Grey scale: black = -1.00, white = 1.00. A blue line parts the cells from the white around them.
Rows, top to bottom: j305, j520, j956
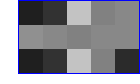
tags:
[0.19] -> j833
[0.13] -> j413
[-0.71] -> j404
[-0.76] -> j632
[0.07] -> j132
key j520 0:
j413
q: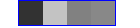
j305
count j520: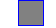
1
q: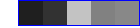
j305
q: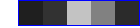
j956
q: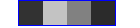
j956
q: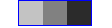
j956

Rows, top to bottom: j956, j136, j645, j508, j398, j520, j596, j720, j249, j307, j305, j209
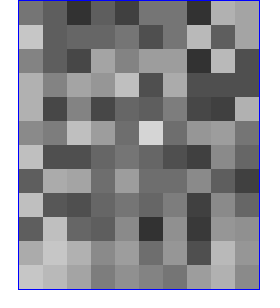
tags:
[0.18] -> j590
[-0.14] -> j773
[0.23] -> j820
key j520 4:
j773
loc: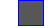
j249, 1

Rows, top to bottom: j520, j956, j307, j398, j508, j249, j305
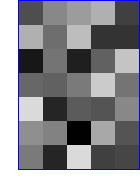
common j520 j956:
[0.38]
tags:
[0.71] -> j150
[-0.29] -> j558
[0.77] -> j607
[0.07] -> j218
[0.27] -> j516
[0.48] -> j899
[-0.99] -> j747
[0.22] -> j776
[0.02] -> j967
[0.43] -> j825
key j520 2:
j776
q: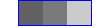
j398

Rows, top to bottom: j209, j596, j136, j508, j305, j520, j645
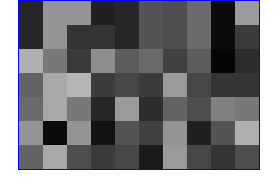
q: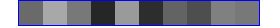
j305
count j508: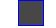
2
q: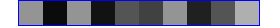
j520
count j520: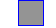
3
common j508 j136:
[-0.54]
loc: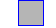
j508, 2
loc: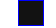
j520, 3

